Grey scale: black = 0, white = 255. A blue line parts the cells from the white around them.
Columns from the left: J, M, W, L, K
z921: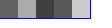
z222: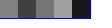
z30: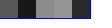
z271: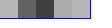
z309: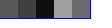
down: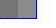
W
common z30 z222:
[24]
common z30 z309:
[88]

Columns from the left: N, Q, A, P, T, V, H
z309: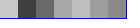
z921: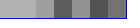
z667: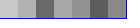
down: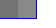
H
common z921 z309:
[158]
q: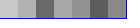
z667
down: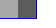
P
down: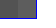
V
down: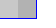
N
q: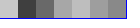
z309

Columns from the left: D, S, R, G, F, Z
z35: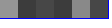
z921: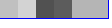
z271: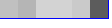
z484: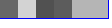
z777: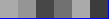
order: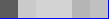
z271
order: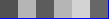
z484
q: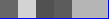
z484
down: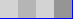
S
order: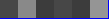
z35
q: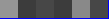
z35
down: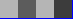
Z

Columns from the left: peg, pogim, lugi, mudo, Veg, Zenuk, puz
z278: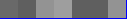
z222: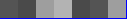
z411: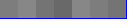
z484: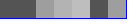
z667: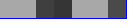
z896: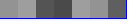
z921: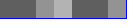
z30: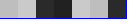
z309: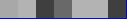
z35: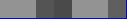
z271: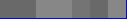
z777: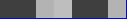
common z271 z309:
[105]
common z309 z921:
[179]

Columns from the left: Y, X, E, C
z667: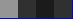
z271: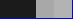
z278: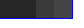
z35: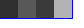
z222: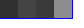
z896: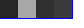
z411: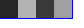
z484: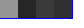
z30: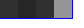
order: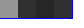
z30
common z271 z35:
[179]
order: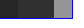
z30
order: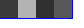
z35
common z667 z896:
[48]

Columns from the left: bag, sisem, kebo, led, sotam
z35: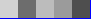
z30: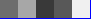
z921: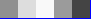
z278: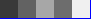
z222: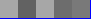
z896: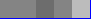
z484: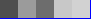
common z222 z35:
[109]
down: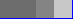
led
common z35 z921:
[155]
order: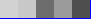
z484
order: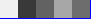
z278
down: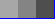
bag

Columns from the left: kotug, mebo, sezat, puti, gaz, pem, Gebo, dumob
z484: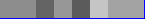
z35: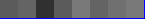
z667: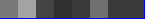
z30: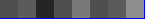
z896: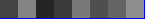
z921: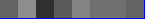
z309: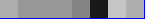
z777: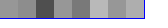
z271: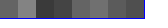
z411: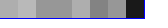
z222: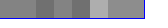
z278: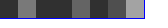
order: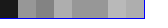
z411
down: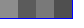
kotug
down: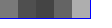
kotug

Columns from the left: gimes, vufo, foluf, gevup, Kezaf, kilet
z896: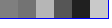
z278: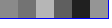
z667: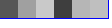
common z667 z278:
[182]
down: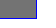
vufo
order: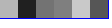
z896
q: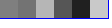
z896

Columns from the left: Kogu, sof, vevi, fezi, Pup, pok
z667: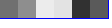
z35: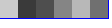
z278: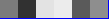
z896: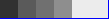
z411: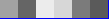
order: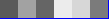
z411
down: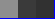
sof
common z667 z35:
[112]
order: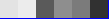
z278
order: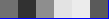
z667
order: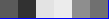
z667

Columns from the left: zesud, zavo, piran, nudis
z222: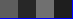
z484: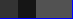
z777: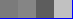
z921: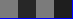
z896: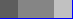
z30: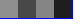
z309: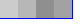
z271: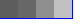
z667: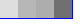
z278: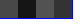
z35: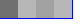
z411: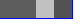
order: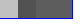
z411
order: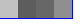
z271
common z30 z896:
[133]

